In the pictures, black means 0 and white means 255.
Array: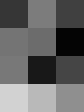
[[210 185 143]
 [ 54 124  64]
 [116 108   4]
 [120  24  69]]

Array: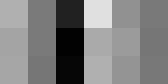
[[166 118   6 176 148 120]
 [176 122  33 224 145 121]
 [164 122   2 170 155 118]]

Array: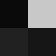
[[ 33  22]
 [ 10 200]]

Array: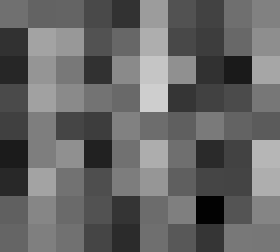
[[101 127 113  69  43 111  88  53 120 119]
 [112  99 100  73  50 156  82  66 111 129]
 [ 49 163 152  82 103 174  72  61 104 142]
 [ 38 149 120  49 138 197 144  49  26 166]
 [ 74 161 138 115 105 206  53  65  75 119]
 [ 64 126  69  61 129 109  95 122  99  91]
 [ 27 126 144  33 113 173 111  42  66 182]
 [ 40 163 114  78 125 150  95  69  68 174]
 [ 96 134 106  82  52 108 127   2  84 133]]

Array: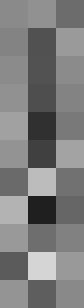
[[148  94 137]
 [138 145 108]
 [131  81 154]
 [139  82 139]
 [145  78 131]
 [161  48 121]
 [147  64 163]
 [106 188 113]
 [179  31 102]
 [153 110 129]
 [ 91 213 153]]

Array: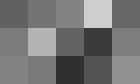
[[131 121  48  83 146]
 [ 97 116 131 206 102]
 [124 180  99  58 125]]

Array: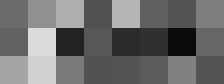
[[165 209 122  81  84  91 129  84]
 [107 144 175  81 181  96  83 126]
 [ 98 219  34  88  43  48  11 102]]
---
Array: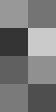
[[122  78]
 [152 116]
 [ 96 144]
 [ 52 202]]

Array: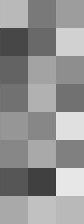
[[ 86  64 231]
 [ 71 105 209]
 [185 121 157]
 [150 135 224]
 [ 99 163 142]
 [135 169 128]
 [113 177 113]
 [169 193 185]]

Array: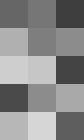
[[102 118  62]
 [176 126 140]
 [ 74 140 169]
 [206 198  68]
 [183 214  94]]

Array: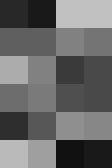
[[ 40  25 193 193]
 [ 46  87 143 135]
 [ 95  95 129 116]
 [109 122  79  73]
 [172 129  58  73]
 [186 159  17  25]]

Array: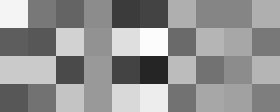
[[ 93  87 210 146 223 252 106 181 167 120]
 [ 87 114 196 153 217 237 114 167 161 126]
 [244 120 100 140  59  67 175 133 133 175]
 [202 202  74 153  67  37 188 114 140 181]]

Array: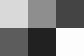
[[ 92  33 253]
 [217 142  68]]

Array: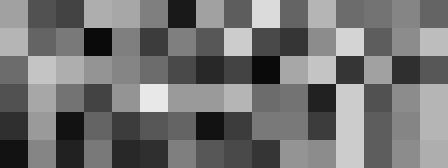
[[161  81  67 174 167 127  25 161  93 219 100 181 108 115 133 100]
 [181 100 121  10 127  60 127  87 204  73  53 140 212  93 140 189]
 [ 18 133  33 121  40  47 127  87  73  53 148 140 204  93 140 174]
 [ 47 154  18 100  60  87 100  18  60 121 121  60 204  93 133 181]
 [ 81 167 115  67 148 232 154 154 181 108 115  33 204  81 140 181]
 [108 196 174 148 133 108  73  40  67  10 167 196  53 161  47  87]]

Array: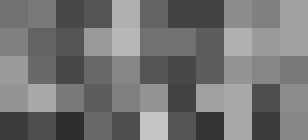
[[ 60  78  46 105  78 197  85  52 168  60 134]
 [128  99  85 154 183 113 113  93 176 154 160]
 [154 105  72 105 134  85  72  93 148 134 121]
 [113 121  72  85 176  99  66  66 140 128 160]
 [148 168 121  93 128 148  66 160 168  78 140]]
